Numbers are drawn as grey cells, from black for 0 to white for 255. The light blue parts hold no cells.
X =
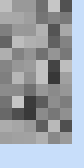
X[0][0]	191
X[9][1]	78
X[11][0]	158
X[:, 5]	[81, 121, 168, 131, 120, 190, 160, 151, 125, 144, 79, 154]
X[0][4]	198
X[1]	[169, 168, 159, 117, 131, 121]
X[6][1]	182
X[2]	[127, 153, 152, 178, 84, 168]
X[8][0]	115
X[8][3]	92
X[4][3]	113
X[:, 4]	[198, 131, 84, 97, 149, 68, 55, 138, 142, 119, 185, 136]
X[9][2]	57
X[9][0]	104
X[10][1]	166
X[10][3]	95

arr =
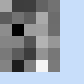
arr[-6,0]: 168
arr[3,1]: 132
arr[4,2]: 60
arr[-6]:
[168, 61, 62, 99, 114]
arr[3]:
[133, 132, 84, 179, 151]
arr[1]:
[92, 114, 95, 170, 108]
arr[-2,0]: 121
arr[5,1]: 29

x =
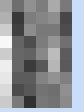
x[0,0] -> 165
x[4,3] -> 136
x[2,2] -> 141
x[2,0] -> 204
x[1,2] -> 125
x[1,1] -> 57
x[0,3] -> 125
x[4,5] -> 92
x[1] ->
[176, 57, 125, 133, 142, 71]
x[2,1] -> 64
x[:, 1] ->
[110, 57, 64, 100, 103, 103, 92, 76, 121]
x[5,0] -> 238
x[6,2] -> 92
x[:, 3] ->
[125, 133, 121, 124, 136, 88, 131, 115, 119]
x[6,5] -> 128

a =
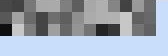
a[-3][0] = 72
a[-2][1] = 162
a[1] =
[88, 162, 106, 69, 110, 95, 143, 171, 176, 177, 199, 97, 104]
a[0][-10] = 169
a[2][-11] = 126
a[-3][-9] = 170
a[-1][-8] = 103
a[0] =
[72, 66, 120, 169, 170, 127, 94, 168, 176, 133, 66, 153, 108]

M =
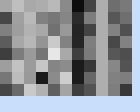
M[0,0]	167
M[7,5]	164
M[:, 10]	[121, 111, 80, 130, 78, 83, 126, 56]
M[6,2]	153
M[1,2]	185
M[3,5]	130
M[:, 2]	[169, 185, 178, 183, 154, 155, 153, 201]
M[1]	[71, 160, 185, 129, 119, 134, 43, 125, 174, 87, 111]
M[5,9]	135
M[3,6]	37
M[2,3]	168
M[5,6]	27
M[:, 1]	[191, 160, 158, 167, 124, 194, 188, 106]
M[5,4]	133
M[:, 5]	[138, 134, 153, 130, 169, 140, 206, 164]
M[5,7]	55
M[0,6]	13
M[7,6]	62
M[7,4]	95
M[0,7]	68

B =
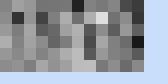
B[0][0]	132
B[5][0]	140
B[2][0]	153
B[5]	[140, 146, 127, 166, 146, 160, 187, 189, 121, 141, 107, 137]
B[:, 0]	[132, 140, 153, 174, 151, 140]
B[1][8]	222
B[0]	[132, 160, 151, 116, 117, 119, 34, 130, 121, 133, 74, 60]
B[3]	[174, 131, 162, 140, 101, 125, 173, 75, 166, 128, 108, 24]
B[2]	[153, 125, 165, 92, 104, 160, 177, 87, 141, 93, 152, 95]
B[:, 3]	[116, 67, 92, 140, 131, 166]
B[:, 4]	[117, 127, 104, 101, 148, 146]

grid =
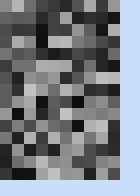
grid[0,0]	137
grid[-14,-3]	47
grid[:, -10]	[137, 98, 76, 79, 115, 60, 82, 93, 92, 151, 66, 119, 35, 32, 54]
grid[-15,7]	167
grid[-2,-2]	130
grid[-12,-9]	171
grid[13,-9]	108
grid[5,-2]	39
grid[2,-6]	66
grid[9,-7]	38
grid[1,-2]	41
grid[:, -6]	[57, 65, 66, 178, 27, 170, 151, 110, 94, 89, 107, 175, 34, 137, 191]
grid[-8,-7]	155
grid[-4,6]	175
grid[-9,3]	131
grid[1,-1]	22
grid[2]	[76, 55, 58, 17, 66, 62, 147, 94, 22, 173]
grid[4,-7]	49
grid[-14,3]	42
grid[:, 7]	[167, 47, 94, 105, 59, 113, 146, 46, 123, 135, 176, 119, 76, 75, 33]
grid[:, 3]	[70, 42, 17, 15, 49, 174, 131, 155, 16, 38, 146, 61, 73, 184, 161]
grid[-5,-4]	16
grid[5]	[60, 113, 112, 174, 170, 166, 50, 113, 39, 24]
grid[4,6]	72
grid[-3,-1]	43
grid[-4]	[119, 34, 177, 61, 175, 115, 175, 119, 166, 41]
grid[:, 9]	[150, 22, 173, 54, 106, 24, 184, 29, 95, 136, 47, 41, 43, 140, 76]
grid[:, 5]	[40, 160, 62, 184, 41, 166, 45, 178, 73, 192, 96, 115, 140, 144, 149]
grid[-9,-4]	85
